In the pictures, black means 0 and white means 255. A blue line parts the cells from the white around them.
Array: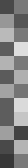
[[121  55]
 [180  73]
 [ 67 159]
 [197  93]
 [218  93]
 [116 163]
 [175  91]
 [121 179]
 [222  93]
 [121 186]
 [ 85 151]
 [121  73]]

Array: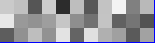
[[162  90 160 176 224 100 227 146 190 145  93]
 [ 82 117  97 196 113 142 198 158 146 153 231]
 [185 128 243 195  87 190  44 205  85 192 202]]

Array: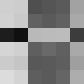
[[173 101  90  94 211 220]
 [159  94  90  88 197 203]
 [169  96 105  95 208 213]
 [ 60 188 187 185  16  29]
 [169  97  90  97 202 209]
 [162  90  85  79 205 207]]

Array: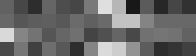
[[ 64  52  45  92 147 205 218 133  45  88 110  64 118  73]
 [ 98 114 117 113  72 101  80  68 112 102  85 115 133 217]
 [104 105 105 132 194 194 106  96 107  88  95  93  86 104]
 [ 49  70  39  91  24 182 223 121  70  77 101  45  71  98]]

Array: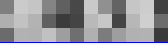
[[ 58 178 177 158 124 176 111 158 193 177 178 107]
 [108 207 183  68 199 185  68  59  96 179 194 175]
 [ 65 205 198  99 144 201  72  96 132 197 203 127]]

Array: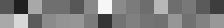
[[152 130 113 150 113 116 128 115  52 123 150 147 139  91 215 169]
 [ 61  90 120 110 183 109 123 139 246 137  87 111 111 168  31  85]]

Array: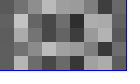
[[ 93 172 161  55 106  72 108 182  94]
 [109  57 126 154 161 188 139 114  94]
 [ 88 179 154  61 100  72 116 171  93]
 [ 97 170 173  46 110  72 101 195  97]
 [105  62 126 155 158 186 142 114  89]]

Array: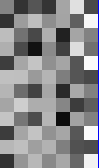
[[242 103 167 137 184 149  50]
 [ 76  81 127 178 159 191 183]
 [251  87 166 146 195 165  60]
 [129 162  13 181  76 118 196]
 [ 93  60 134 173 173 206 165]
 [129 169  41 166  66 109 181]
 [ 72  85 126 180 154 191 192]
 [250  85 165 144 196 166  61]
 [112 221  64 138  17  75 175]
 [130 165  33 175  72 114 189]
 [247  95 164 142 190 156  49]
 [ 73 224 165  52  85  51 132]]

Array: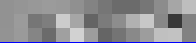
[[130 194 192 157 137 116 101 157 210 160 107 133 154 147]
 [129  56 136 200 177 141 123 100 166 204 126 118 155 146]
 [190 166 140 118 107 107 118 131 144 153 155 152 149 146]]
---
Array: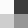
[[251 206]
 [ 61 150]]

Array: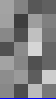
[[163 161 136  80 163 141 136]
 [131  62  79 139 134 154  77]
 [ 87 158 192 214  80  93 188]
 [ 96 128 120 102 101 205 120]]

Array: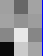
[[160 163 135  10]
 [103 147 232 203]
 [163 157 134 165]]

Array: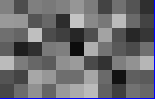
[[129 153 111  94 187  84  71]
 [ 77 151 101  30 124  68 108]
 [127  84 191  47 103 167 145]
 [121 104  76 122  91 151 101]
 [129  44  63 127 144 110 154]
 [150 196  38  12 155 110 171]
 [124 137  79 175  74 166 187]
 [ 67 120 163 116  50 106  97]
 [113 187  81  89 127  18  63]
 [ 84 106  39  75 146  95 114]
 [ 47  67  54 112 182  90 103]]

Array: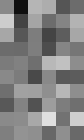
[[137 205 167 108 123 137 111  88 138 127]
 [ 15  67  87 107 129 124 161 131 140 147]
 [181 165 125 126 111  73 160  82 168 143]
 [173 108  68  77 184 137 143 157 224 103]
 [ 85 132  93 133 193  89 183 125 114 143]
 [108 179 167 118 141  92 142 111 206 105]]

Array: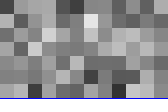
[[ 70 179 112 165 137 129 165]
 [155  92 156 101 149 131 182]
 [166 147 132 203 126 120  61]
 [169 172 209 140 160 144 161]
 [ 83 107 165 127 112 181 108]
 [ 63 127 129 122 184 136  99]
 [134 229 194 132 109  66 164]
 [136 151 140 171 110 123 129]
 [ 95 109 178 189 109  89  50]
 [141  96 188 157 161  90 198]
 [ 96 123 156 184 134 174 186]
 [173 104 134 152 106 131 138]]

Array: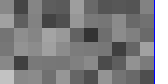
[[136 161 116 119 136 194]
 [ 69  95 142 147  64 136]
 [133 130 133 140 121 139]
 [ 93  67 164 160 119 112]
 [ 90  79 153 140 118 150]
 [158 151  98 124 128 102]
 [105 121  51 122 138  80]
 [ 84 118 110 119  75 148]
 [ 87 139 140  63  94 116]
 [ 84 105 128 102 146 105]
 [130 113 106 161 123  78]]
